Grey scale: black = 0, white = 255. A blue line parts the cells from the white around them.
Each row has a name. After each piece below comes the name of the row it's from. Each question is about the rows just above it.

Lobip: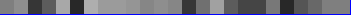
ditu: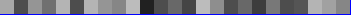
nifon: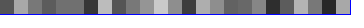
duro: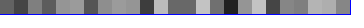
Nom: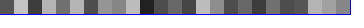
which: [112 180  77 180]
ditu
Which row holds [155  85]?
duro
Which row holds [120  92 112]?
nifon
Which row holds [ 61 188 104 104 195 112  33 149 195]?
duro
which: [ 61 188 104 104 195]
duro
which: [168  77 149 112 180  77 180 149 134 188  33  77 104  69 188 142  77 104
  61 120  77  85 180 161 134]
ditu
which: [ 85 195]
Nom

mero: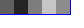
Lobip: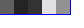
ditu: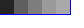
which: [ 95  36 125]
mero
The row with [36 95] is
ditu

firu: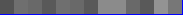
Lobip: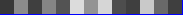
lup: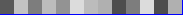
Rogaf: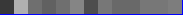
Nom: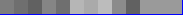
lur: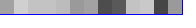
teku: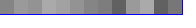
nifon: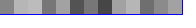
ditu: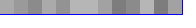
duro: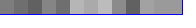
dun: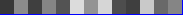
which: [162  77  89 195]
lur
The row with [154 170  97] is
teku
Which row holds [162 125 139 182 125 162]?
ditu
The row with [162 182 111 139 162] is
nifon
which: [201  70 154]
lur

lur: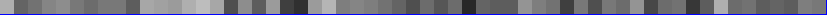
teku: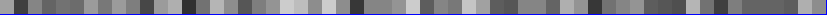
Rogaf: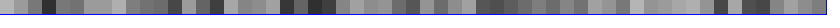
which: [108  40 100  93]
lur
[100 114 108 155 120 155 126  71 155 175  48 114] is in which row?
teku
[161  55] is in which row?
Rogaf
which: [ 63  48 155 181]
lur

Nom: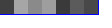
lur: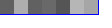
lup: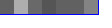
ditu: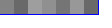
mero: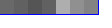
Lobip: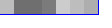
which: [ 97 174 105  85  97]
lup
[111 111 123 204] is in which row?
Lobip
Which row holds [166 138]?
Nom
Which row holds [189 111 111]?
Lobip
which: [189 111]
Lobip
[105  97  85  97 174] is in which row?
mero

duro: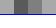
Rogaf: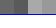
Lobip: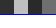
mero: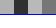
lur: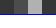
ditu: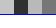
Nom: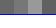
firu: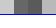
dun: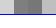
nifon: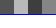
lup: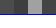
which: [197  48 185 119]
ditu
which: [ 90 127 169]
duro
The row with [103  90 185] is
firu
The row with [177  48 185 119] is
mero
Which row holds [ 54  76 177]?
lur
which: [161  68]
lup

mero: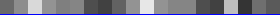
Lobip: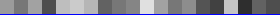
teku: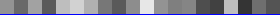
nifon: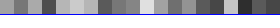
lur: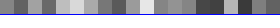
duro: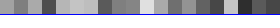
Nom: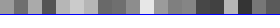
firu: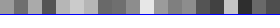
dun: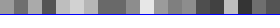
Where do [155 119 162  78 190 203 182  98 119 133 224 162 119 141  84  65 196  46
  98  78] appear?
Lobip
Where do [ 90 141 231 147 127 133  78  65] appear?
teku
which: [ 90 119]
nifon
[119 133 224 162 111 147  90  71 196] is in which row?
nifon
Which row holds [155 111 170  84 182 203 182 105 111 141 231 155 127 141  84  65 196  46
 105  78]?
firu
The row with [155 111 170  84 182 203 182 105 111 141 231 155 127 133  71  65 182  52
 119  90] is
Nom

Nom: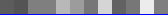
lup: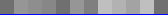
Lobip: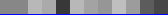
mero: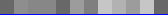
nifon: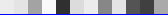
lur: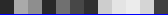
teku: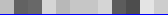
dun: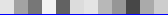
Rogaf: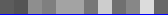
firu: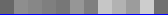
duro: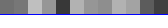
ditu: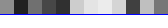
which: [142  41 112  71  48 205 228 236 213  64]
lur
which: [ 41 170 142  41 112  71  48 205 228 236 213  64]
lur
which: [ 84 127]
Nom
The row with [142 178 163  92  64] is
duro
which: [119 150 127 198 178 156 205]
firu
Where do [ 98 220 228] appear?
dun

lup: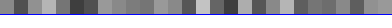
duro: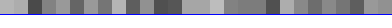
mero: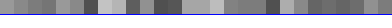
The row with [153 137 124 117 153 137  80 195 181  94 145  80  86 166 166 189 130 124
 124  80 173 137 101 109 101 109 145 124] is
mero
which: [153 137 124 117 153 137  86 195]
lup
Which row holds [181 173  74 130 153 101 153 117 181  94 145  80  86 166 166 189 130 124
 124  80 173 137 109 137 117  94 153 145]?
duro
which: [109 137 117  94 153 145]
duro

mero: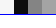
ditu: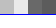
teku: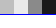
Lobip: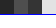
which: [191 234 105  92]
ditu
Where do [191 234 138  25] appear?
teku
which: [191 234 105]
ditu
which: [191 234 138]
teku

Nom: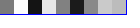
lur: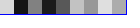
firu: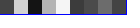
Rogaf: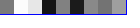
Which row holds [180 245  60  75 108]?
firu
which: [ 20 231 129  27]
Nom
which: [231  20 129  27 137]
Rogaf
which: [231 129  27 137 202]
Nom
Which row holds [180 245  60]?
firu
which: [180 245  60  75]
firu
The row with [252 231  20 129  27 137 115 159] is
Rogaf

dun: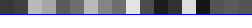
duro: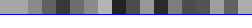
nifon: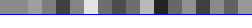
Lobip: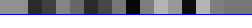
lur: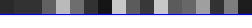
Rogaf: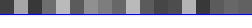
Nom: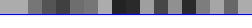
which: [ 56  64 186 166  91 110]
dun
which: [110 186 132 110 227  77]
dun
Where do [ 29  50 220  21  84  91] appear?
dun
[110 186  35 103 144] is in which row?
nifon

